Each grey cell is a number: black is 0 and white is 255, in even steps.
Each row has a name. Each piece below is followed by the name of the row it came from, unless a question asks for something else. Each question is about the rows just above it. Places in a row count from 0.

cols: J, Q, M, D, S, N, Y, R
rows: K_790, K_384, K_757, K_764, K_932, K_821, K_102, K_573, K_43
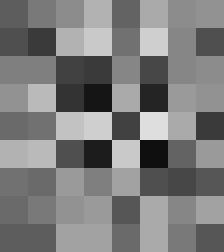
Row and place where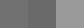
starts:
K_102, 0
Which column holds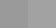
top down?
D
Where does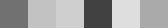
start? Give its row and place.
K_932, 1
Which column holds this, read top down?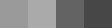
Y
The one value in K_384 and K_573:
[134]
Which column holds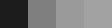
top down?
D

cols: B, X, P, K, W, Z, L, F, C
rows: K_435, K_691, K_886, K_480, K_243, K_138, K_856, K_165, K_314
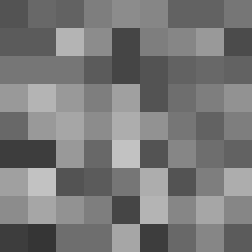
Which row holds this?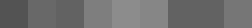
K_435
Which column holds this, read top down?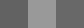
F
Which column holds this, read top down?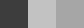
X
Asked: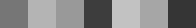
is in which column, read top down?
X
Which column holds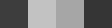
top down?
X
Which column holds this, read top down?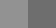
P

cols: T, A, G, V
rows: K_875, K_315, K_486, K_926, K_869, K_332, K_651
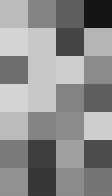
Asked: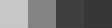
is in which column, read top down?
A
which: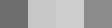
K_486
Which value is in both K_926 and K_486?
[199]
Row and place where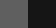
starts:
K_875, 2
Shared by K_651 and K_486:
[139]
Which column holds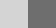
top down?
T

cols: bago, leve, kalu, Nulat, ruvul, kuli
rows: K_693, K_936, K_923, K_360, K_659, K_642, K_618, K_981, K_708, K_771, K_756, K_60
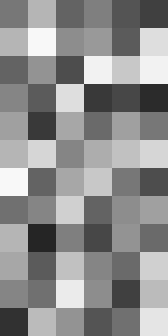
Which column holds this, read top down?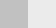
kalu
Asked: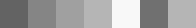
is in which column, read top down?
bago
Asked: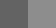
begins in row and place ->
K_981, 3
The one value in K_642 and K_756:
[133]
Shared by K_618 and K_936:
[248]

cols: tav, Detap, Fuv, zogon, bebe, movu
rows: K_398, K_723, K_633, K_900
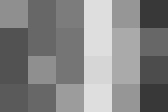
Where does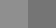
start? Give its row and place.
K_633, 1
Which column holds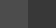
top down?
movu
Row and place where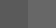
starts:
K_900, 0
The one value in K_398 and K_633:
[143]
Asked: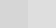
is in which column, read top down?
zogon
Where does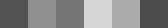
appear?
K_633

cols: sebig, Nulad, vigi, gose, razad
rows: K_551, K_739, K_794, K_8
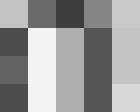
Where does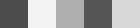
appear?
K_8
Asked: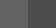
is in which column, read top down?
sebig

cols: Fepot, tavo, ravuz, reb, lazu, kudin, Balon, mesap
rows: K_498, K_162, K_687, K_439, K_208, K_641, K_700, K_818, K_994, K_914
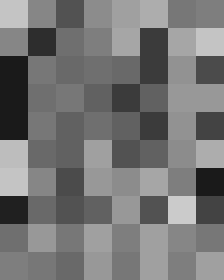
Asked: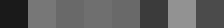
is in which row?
K_687
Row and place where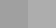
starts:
K_498, 4
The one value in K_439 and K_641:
[97]
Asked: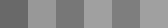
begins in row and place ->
K_914, 2
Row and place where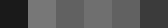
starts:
K_208, 0
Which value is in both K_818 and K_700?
[152]

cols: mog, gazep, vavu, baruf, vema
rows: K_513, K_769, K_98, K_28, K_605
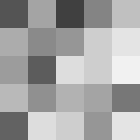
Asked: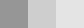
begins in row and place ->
K_769, 2
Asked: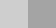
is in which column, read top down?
baruf
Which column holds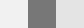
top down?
vema

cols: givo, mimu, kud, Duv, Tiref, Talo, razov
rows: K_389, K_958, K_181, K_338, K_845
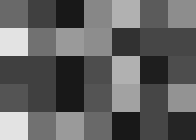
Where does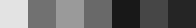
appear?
K_845
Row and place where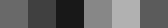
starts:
K_389, 0
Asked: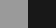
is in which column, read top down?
kud
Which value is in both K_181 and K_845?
[24]
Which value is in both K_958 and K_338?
[70]

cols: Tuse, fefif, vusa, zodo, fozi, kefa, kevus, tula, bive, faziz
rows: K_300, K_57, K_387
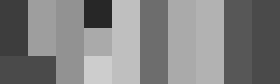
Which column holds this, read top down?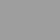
fefif
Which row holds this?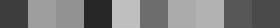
K_300
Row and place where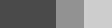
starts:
K_387, 0
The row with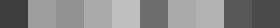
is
K_57
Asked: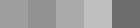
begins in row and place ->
K_57, 1

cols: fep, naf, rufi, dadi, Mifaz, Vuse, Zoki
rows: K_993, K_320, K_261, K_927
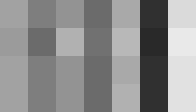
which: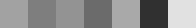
K_261
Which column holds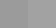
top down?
fep

